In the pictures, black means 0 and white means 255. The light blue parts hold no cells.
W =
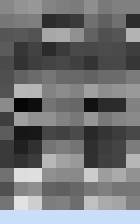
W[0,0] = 136
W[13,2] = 143
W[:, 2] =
[152, 127, 82, 66, 62, 107, 181, 13, 144, 23, 48, 60, 223, 143, 206]
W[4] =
[75, 50, 62, 67, 71, 64, 51, 71, 72, 54]
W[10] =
[58, 32, 48, 116, 125, 116, 47, 61, 68, 124]
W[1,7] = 96
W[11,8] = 68
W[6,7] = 142
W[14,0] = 116
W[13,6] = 119
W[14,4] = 128
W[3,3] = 43
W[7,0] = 139
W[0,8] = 128
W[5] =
[79, 98, 107, 118, 105, 104, 98, 107, 108, 123]
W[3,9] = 62
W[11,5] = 153
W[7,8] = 43
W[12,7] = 157
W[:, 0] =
[136, 119, 86, 91, 75, 79, 82, 139, 62, 92, 58, 57, 113, 80, 116]
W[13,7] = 128
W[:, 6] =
[142, 112, 98, 72, 51, 98, 160, 17, 150, 40, 47, 48, 204, 119, 192]
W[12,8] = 171
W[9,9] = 72
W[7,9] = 130
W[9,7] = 52
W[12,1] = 221
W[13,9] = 118
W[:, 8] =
[128, 112, 85, 74, 72, 108, 147, 43, 132, 60, 68, 68, 171, 117, 165]
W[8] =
[62, 159, 144, 145, 130, 120, 150, 121, 132, 137]

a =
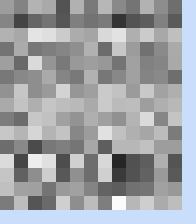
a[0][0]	157
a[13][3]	116
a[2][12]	191
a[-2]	[192, 161, 160, 116, 154, 161, 132, 99, 93, 113, 116, 161, 152]
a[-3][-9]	88
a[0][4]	83
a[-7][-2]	134
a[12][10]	98
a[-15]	[157, 131, 179, 169, 83, 177, 121, 183, 137, 116, 178, 141, 110]
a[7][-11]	175
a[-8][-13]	170
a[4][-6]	152
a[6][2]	142
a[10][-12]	137
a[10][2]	75
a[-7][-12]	108
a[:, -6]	[183, 122, 217, 108, 152, 119, 202, 202, 160, 225, 94, 216, 208, 99, 126]
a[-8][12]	184
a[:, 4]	[83, 86, 203, 133, 121, 133, 211, 189, 161, 195, 127, 77, 88, 154, 207]
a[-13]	[178, 168, 228, 223, 203, 172, 165, 217, 226, 175, 203, 168, 191]
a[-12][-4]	156
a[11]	[219, 70, 237, 224, 77, 208, 109, 216, 38, 81, 94, 175, 84]
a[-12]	[115, 171, 119, 126, 133, 143, 177, 108, 199, 156, 113, 138, 170]
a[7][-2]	175
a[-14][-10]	116
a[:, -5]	[137, 52, 226, 199, 116, 136, 194, 187, 145, 193, 183, 38, 58, 93, 251]
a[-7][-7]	175
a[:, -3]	[178, 93, 203, 113, 129, 132, 200, 158, 218, 166, 193, 94, 98, 116, 206]
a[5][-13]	120
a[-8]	[170, 195, 175, 197, 189, 185, 170, 202, 187, 189, 158, 175, 184]
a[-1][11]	171
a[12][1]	97
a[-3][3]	205
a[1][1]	68
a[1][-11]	102
